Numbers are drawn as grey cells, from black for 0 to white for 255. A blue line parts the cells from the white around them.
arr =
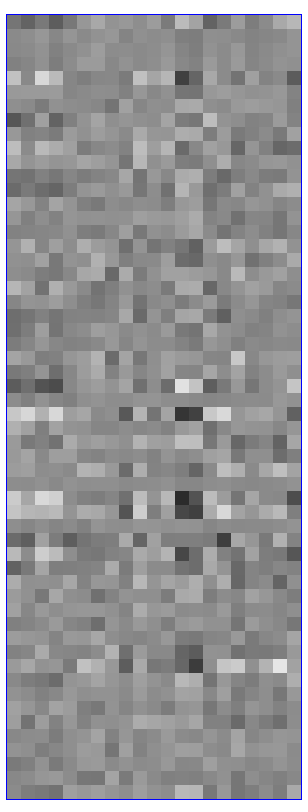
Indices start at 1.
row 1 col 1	117
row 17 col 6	174
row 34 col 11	141
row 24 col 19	135
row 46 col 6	131
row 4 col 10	138
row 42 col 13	169
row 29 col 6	166
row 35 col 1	203
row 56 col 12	141
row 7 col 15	143
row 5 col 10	192
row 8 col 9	149
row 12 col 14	175
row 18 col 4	120
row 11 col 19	150
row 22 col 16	96
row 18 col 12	158
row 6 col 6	138
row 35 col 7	125
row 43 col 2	135
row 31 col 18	123
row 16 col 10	120
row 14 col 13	152
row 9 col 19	139
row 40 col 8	171
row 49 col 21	152
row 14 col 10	142
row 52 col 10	133
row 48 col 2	125
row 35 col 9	112
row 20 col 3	114
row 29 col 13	53
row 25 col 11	143
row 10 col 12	181
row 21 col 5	142
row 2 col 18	131
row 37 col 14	146
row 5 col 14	101

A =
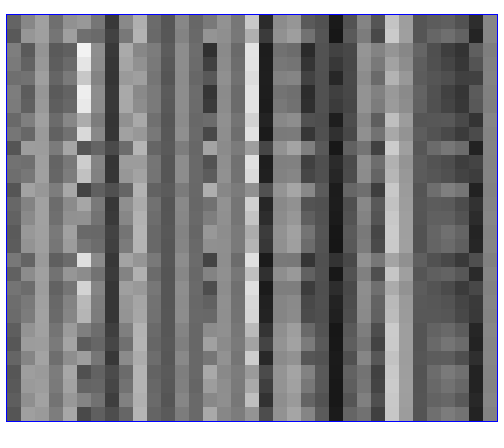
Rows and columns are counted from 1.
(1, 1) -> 100
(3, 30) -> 101
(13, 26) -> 111
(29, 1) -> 85
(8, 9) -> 145
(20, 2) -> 108
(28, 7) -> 113
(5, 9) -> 154
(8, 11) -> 112
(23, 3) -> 161
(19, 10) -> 177
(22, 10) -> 167
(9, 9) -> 161
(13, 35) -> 130
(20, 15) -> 77
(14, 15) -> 113
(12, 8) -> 54
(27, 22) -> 120
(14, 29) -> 157
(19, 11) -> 107
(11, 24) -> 43
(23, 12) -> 87
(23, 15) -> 140
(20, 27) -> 111
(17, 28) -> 202
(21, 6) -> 185
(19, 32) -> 99
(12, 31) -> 86
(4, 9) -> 165
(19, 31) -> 95
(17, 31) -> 100
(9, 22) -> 54
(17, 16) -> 143
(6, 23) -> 81
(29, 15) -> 169
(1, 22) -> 90
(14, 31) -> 92
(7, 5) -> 103
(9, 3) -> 154

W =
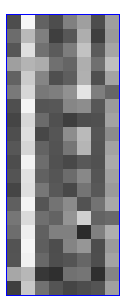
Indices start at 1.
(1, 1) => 77
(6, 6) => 228
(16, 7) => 128
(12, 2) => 226
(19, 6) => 117
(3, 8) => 165
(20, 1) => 63
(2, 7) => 63
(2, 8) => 153
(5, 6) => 176
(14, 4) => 115
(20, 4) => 84
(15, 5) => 148
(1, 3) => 98
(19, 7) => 47
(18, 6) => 102
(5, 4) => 79
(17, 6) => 150
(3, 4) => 91
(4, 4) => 112
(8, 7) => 80
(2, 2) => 185
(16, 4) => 128
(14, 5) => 139
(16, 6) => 43
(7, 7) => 87
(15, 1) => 118
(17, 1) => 83
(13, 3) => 119
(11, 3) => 109
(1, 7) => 77
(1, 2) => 246
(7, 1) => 79
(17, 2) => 245
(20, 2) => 200

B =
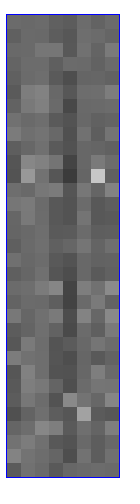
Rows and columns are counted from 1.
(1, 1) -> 107
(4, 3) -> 108
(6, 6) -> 109
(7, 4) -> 106
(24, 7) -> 117
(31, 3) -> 112
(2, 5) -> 87
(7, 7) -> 106
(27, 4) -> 100
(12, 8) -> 96
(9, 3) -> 115
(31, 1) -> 114
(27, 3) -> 120
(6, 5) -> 87
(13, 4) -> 123
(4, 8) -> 107
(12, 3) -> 114
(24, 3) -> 109
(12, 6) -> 101
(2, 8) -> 101
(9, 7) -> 94
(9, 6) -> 113
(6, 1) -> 90
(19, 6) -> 104
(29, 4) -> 93
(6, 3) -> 130
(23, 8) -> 122
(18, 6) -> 104
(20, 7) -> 113
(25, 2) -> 113
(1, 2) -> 105
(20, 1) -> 107
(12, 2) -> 152
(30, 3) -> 135
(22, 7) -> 103
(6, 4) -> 104
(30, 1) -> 101

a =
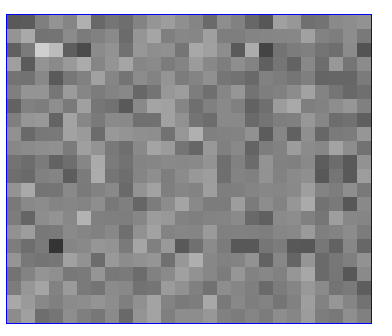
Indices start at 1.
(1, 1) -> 89
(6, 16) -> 134
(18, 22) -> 149
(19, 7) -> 149
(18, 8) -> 153
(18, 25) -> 127
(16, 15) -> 154
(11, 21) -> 128
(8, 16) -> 137
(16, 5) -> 138
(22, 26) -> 128
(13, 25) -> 142
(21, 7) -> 148
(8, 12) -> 161
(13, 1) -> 147
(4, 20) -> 117
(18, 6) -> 146
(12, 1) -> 110
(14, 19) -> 141
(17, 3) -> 122
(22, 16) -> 129
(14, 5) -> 134
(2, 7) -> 129
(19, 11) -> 129
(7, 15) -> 128
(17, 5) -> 133
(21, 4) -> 128
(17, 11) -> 128
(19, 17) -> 150
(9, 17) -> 131
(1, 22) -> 112
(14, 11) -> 124
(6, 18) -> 115
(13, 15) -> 158
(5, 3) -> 136
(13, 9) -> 106
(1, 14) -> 133
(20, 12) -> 155
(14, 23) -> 114

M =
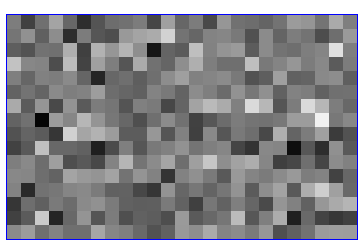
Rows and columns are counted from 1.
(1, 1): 125
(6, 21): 130
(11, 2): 137
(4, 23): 136
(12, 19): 123
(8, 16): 108
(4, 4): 77
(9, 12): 85
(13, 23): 206
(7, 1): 170
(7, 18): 218
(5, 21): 97
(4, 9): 85
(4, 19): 121
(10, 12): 129
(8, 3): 5
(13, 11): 54
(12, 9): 115
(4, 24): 91
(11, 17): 162
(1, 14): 124
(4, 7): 160
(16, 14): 142
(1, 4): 164
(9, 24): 59
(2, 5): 45
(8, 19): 114
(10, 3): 192
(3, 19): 139
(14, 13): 98
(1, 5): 103
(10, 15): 127
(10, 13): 146
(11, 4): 159
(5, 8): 103
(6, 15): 127
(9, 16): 86

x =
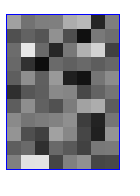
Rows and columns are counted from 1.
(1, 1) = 161
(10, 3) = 47
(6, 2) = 86
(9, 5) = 135
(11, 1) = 128
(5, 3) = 95
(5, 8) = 140
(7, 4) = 81
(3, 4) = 38
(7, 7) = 173
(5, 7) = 117
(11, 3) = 227
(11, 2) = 226
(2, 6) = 16
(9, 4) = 161
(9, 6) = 70
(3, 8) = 65
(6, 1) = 47
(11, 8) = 73
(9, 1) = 148
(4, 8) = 103
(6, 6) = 72
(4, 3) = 13
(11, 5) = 128
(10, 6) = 65
